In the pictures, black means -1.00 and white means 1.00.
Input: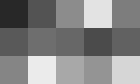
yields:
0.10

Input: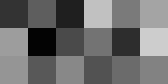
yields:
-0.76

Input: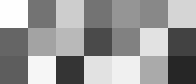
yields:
0.61

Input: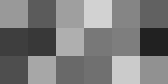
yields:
0.25

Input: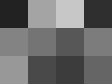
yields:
0.56

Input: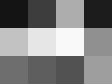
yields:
0.36

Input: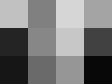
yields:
0.68

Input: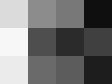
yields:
-0.06

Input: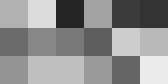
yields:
-0.72
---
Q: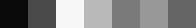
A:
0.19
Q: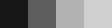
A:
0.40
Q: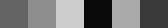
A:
0.33
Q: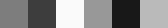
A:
-0.81
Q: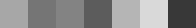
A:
0.70
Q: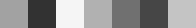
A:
-0.45
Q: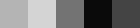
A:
-0.92
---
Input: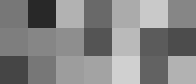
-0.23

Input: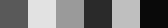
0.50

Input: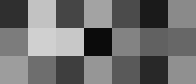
-0.69

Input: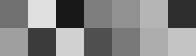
0.36

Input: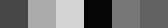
-0.07

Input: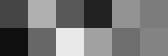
-0.14

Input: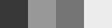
-0.08
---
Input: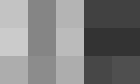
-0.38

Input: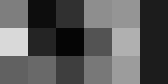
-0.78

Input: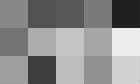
0.64

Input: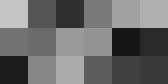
-0.56

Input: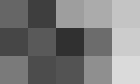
0.71

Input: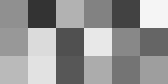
0.24
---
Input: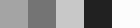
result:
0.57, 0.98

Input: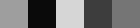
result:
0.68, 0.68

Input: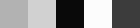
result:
-0.93, 0.98

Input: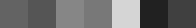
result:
-0.06, 0.67

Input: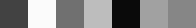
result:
0.48, 0.97

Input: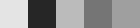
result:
0.47, 0.79

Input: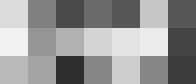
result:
0.66, 0.89
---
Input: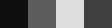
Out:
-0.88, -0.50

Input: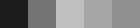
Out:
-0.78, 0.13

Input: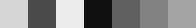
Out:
0.68, 0.29

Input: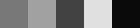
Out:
-0.06, -0.92

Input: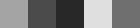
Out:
0.29, -0.13

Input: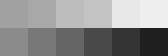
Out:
0.26, -0.76

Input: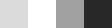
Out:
0.72, -0.69
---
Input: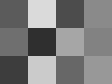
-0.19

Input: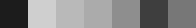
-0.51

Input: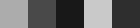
0.58

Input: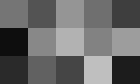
0.50

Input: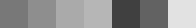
-0.23

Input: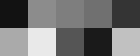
-0.80
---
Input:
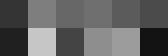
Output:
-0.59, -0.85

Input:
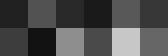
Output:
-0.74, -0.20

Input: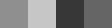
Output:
0.12, -0.21

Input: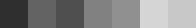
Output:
-0.63, 0.57

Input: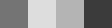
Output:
-0.09, -0.54

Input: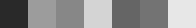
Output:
-0.68, 0.81

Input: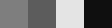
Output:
-0.01, -0.88

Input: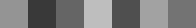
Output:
0.16, -0.10
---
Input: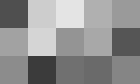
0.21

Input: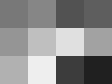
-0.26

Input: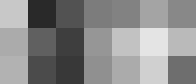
0.07

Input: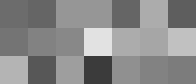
-0.26

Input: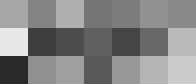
0.08

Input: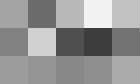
0.51
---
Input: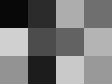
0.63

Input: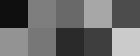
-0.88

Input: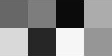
-0.19

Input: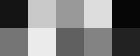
-0.84

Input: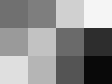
0.21

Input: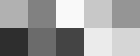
0.39

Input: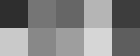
-0.64

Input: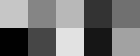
0.55
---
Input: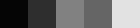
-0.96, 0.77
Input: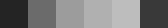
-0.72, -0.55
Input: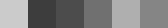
0.59, 0.04
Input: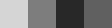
0.67, -0.25
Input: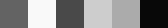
-0.22, -0.94
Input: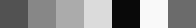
-0.36, -0.16
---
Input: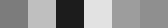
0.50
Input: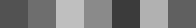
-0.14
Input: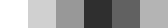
0.63
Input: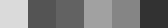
-0.34
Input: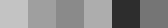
0.25
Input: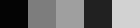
-0.02
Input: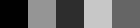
0.17
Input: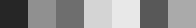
0.13
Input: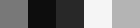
-0.90
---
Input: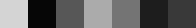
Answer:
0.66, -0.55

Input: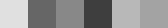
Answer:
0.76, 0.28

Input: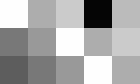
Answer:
0.99, 0.36

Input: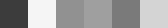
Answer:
-0.53, 0.66

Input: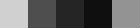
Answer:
0.63, 0.15

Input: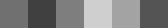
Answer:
-0.12, -0.34

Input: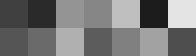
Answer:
-0.50, -0.39
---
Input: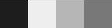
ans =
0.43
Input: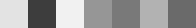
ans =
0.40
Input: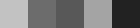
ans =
0.29
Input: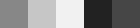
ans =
-0.73
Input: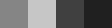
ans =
-0.50
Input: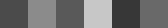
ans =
-0.57
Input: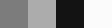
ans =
-0.85
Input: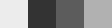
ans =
-0.28
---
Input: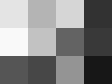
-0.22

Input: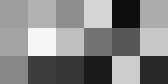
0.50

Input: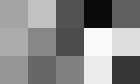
-0.40

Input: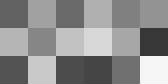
0.52

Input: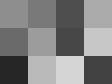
-0.44

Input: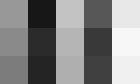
0.42
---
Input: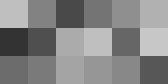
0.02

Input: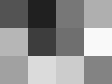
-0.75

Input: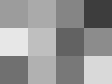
0.33

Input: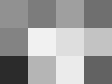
-0.03

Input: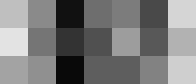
0.08

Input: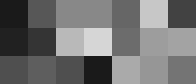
-0.32
